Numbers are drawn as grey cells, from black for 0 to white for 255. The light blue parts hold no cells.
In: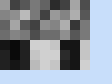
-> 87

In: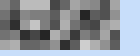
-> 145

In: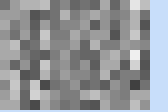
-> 114

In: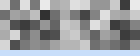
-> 202

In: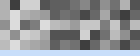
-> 104

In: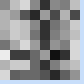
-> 73
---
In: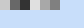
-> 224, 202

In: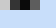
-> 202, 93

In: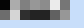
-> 235, 213

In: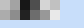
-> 233, 213

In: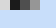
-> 216, 150

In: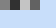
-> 196, 129

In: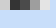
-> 228, 207

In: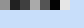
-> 230, 170

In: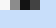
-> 247, 140

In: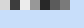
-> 236, 215
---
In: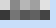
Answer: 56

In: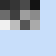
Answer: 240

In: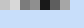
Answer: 197

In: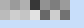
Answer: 187

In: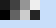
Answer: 1

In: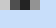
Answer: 201

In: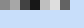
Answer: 137

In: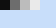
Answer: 14

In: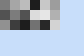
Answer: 145

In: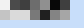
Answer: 196
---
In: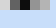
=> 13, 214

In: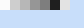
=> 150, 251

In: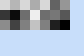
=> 238, 238

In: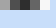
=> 46, 247

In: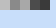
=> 168, 190

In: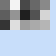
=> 31, 243

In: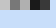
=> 176, 196

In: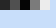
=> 5, 236

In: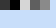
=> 214, 214

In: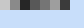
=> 88, 200
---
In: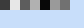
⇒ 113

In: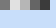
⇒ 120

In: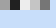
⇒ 161

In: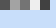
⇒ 116

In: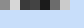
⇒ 108

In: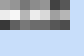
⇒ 140
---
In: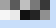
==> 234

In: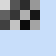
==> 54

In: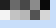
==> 195

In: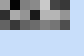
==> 171

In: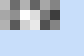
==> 144

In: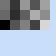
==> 45

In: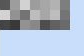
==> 146
